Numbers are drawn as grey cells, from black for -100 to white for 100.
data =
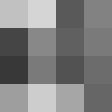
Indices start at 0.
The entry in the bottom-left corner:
24
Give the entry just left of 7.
-46
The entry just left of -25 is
7
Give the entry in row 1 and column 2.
-25
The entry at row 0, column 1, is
67

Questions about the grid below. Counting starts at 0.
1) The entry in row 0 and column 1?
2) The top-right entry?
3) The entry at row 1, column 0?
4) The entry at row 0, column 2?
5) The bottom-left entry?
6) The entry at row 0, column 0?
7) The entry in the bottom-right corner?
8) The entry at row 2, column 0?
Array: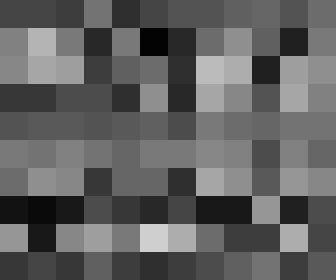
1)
-46
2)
-15
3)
1
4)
-52
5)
-57
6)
-46
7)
-30
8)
6

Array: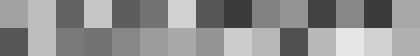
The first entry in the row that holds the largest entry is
-32
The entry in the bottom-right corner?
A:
38
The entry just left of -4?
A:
49
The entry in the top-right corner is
32
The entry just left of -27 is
55
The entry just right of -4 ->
-10
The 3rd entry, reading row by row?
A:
-22
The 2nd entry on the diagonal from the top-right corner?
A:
65
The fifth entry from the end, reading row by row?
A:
-37

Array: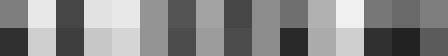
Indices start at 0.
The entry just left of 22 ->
-40
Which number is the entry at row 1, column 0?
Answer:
-62
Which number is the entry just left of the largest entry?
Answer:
39
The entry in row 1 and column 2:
-51
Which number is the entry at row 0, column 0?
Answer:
-1
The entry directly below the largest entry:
62
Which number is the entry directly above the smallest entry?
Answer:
-18
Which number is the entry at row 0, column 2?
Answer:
-45
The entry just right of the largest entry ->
-7

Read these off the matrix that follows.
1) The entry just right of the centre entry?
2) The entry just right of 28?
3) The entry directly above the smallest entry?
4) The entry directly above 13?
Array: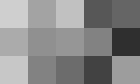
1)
2
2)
51
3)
-21
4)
28
